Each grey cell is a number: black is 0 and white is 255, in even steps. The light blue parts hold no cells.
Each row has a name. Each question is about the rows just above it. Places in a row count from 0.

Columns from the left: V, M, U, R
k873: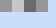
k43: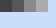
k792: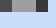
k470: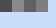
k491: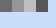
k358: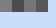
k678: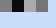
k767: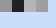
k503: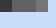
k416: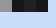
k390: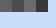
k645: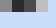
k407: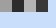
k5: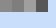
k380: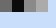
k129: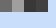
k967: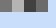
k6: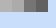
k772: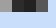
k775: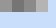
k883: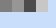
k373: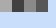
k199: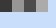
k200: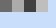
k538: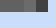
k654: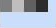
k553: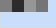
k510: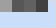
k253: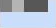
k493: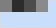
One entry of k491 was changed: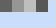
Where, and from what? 0, 107
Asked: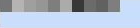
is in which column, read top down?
V
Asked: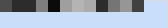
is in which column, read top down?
M
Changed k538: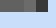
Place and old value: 3, 65
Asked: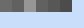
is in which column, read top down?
U
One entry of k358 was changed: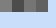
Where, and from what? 3, 87
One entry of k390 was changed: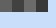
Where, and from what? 1, 76

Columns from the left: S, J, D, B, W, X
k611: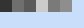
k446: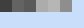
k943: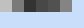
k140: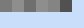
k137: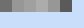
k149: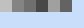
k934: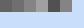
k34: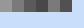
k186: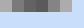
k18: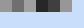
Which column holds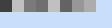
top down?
S
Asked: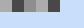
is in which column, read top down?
B
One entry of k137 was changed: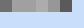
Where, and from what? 1, 151
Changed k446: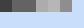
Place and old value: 2, 90
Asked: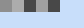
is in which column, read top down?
B
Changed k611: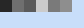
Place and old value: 0, 51

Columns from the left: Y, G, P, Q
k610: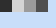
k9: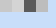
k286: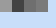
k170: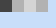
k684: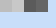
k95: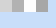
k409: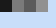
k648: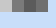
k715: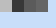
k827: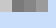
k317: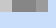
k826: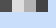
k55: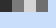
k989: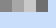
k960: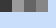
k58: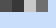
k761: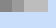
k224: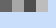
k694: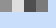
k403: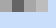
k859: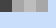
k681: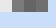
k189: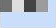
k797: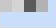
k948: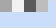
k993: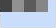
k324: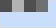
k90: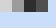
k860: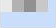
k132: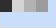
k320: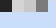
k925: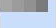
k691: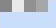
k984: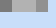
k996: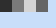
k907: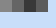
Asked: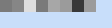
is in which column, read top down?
G
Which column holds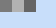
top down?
Q
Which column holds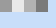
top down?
G

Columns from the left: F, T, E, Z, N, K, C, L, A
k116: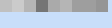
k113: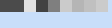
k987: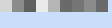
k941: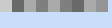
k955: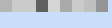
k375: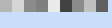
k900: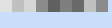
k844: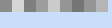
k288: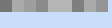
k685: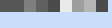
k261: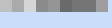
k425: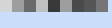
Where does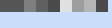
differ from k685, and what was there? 5, 234
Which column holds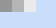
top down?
K
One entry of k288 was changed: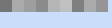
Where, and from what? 5, 181
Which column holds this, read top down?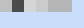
F
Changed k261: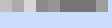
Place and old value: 5, 106

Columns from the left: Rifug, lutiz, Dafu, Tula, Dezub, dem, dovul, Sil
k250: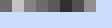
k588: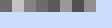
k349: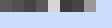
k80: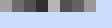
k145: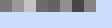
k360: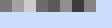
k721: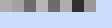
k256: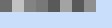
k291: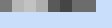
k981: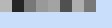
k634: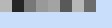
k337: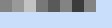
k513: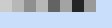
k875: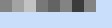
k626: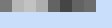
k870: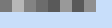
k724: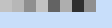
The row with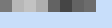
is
k626
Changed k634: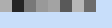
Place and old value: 0, 183
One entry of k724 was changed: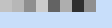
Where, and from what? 3, 194

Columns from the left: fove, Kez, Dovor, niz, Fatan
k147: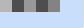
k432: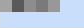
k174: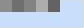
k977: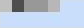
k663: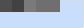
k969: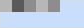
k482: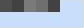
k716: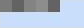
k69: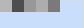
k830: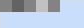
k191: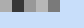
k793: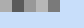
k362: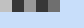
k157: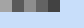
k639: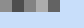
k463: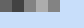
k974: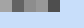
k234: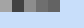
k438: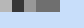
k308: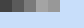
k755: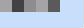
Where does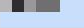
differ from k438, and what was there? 1, 55
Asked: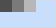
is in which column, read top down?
fove

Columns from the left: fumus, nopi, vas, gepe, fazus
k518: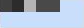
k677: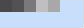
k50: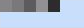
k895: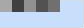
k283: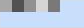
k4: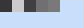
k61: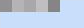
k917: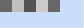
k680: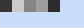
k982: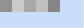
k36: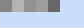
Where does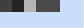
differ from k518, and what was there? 1, 44
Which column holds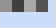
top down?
vas
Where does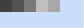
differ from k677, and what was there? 0, 73
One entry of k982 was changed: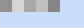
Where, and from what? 1, 203
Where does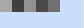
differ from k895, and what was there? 3, 82

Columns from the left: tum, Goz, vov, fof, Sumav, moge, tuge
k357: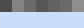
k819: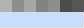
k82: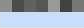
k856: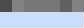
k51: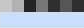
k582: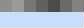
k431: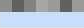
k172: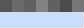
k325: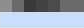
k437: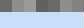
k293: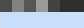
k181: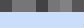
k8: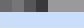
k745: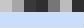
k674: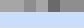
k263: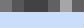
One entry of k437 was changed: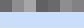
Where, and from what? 2, 154
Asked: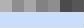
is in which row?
k819
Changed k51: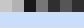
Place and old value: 2, 36
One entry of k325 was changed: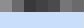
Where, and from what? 5, 106
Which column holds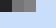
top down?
vov
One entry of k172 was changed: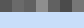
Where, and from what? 3, 130
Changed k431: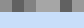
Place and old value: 4, 154

